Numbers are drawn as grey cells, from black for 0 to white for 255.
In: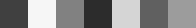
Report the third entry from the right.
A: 213
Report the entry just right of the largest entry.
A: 129
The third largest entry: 156

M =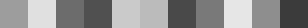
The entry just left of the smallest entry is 142
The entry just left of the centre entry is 202
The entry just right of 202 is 187

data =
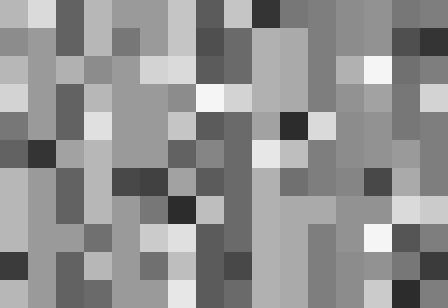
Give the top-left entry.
183
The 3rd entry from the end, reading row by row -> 203
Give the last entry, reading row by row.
126
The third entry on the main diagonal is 177
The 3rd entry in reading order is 98
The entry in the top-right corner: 126
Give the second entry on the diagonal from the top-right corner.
79
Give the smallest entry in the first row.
52
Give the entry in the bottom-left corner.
183
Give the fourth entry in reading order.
183
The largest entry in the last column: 211
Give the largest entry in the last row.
231
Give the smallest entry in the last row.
44
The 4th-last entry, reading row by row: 140
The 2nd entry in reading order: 218
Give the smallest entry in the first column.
59
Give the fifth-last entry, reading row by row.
126
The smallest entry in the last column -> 52
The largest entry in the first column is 211

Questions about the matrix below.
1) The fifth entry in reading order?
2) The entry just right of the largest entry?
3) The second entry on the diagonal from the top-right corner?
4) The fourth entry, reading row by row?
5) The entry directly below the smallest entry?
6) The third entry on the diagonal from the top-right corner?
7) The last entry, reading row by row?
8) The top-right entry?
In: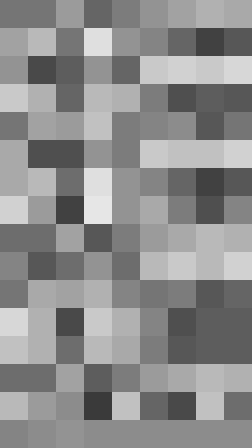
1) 124
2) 147
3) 65
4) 101
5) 140
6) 209
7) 140
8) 169

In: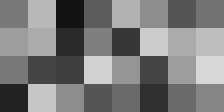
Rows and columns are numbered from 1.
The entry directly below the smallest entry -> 42
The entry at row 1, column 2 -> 184
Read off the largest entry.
215
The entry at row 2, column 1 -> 157
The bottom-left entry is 34
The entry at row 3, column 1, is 121
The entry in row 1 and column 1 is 121
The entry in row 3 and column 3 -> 62
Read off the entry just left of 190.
171
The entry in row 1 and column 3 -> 19

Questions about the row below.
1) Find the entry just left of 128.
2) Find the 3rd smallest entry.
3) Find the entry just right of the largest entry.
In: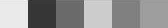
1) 204
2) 128
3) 55

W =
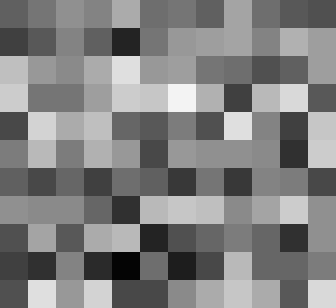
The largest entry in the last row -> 223
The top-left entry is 96
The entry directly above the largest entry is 158
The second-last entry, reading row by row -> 88
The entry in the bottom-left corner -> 80
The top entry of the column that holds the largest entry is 117
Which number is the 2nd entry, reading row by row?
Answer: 117
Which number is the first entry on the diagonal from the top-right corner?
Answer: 80
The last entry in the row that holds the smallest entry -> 124
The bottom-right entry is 217
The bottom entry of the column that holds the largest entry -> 138
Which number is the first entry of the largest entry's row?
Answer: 204
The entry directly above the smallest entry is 185
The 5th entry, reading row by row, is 171
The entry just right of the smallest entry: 110
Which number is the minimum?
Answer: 4
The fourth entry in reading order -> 131
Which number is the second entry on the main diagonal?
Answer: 88
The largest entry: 243
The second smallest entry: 29
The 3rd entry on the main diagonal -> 138
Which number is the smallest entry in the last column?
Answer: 72
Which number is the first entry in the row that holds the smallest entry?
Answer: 64
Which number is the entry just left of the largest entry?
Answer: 198
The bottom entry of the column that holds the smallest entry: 72
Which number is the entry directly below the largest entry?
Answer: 124
